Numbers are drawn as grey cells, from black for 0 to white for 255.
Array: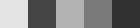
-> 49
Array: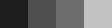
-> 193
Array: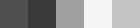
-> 195
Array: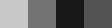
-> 84
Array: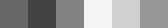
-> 152
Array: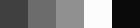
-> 10
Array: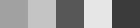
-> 59
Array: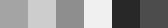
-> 76
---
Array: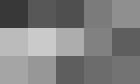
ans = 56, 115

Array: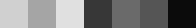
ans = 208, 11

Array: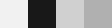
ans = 241, 176

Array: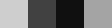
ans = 206, 164

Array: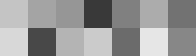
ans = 196, 135

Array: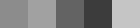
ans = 140, 197
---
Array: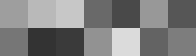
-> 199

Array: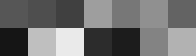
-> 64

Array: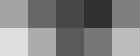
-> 70

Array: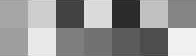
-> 66

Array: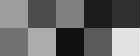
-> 129

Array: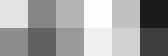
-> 180

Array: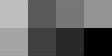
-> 119

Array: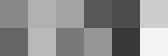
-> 163

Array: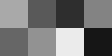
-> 46
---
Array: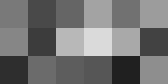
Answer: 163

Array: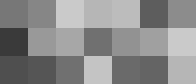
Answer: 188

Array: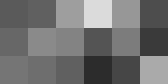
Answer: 219

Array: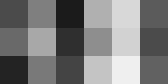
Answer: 176

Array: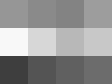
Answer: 138

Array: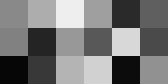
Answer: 159

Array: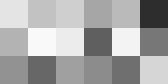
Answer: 166

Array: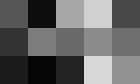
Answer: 167
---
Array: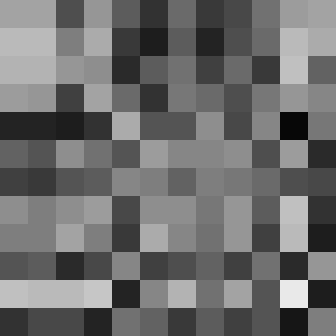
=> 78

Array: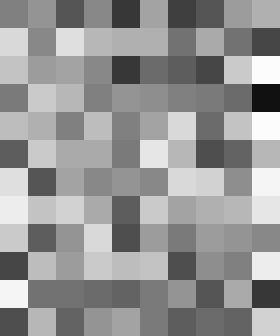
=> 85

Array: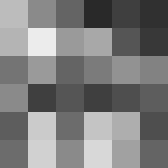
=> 100

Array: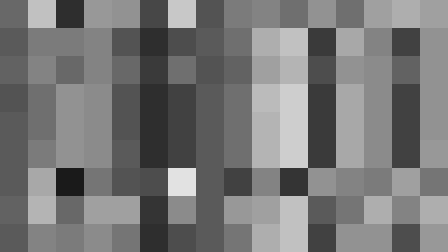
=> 46

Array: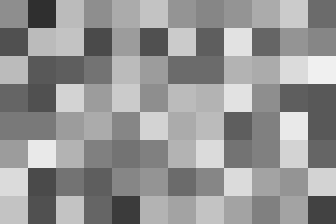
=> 187
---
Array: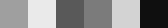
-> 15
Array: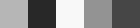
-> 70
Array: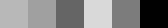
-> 1
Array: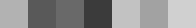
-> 208
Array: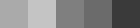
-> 58
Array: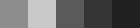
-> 32
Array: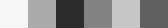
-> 96
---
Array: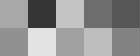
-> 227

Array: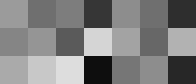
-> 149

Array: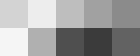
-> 176

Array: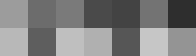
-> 94

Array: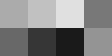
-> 54

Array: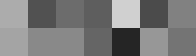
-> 137
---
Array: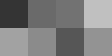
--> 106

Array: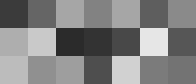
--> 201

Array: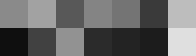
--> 162

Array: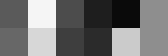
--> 245

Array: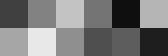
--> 130

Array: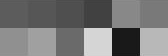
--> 86

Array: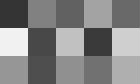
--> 72

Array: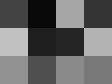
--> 30
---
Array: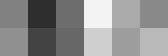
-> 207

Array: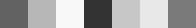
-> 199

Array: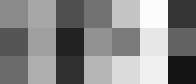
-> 218

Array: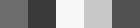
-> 247

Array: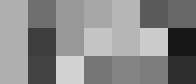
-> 132

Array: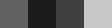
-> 27

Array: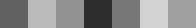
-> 119

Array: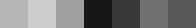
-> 56
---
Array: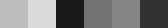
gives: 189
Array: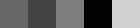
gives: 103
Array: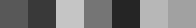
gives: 88
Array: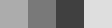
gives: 172
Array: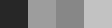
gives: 39
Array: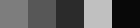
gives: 125
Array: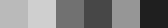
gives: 186
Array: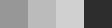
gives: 151
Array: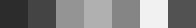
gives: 44
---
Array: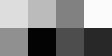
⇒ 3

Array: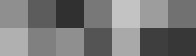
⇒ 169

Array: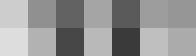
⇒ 58

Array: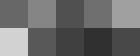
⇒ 64

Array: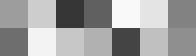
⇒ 68

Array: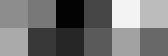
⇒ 90
